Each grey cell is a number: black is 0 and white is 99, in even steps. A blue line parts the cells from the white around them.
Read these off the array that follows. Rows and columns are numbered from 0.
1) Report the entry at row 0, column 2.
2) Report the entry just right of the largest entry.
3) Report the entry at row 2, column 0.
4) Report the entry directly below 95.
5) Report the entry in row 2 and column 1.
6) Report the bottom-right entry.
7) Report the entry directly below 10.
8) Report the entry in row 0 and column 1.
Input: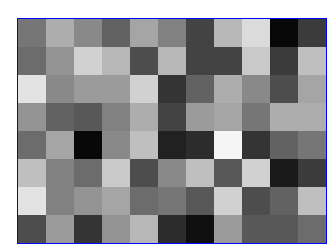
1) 53
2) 20
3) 88
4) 34
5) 53
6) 42
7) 38
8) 67

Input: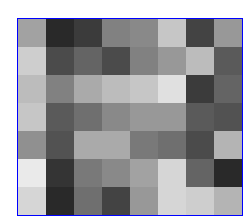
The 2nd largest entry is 87
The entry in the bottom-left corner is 83
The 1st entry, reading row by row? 63
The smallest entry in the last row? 16
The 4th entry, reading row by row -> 50
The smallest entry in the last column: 16
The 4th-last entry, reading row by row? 59
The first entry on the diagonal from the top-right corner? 59
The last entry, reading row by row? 70
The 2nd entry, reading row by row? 16
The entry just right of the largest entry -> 20
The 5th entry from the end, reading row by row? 26
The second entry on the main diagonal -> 29

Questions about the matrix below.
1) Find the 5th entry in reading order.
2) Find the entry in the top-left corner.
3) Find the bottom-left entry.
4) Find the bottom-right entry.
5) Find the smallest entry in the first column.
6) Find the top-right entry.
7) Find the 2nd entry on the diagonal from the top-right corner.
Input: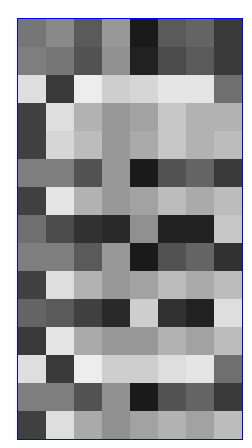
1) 10
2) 46
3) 25
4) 73
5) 22
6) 22
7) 35

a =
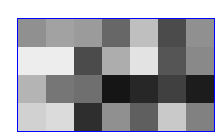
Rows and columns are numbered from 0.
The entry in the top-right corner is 56
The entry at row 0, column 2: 60
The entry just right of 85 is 18
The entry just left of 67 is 29
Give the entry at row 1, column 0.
92
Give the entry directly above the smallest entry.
67
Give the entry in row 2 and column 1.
46
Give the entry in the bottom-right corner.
50
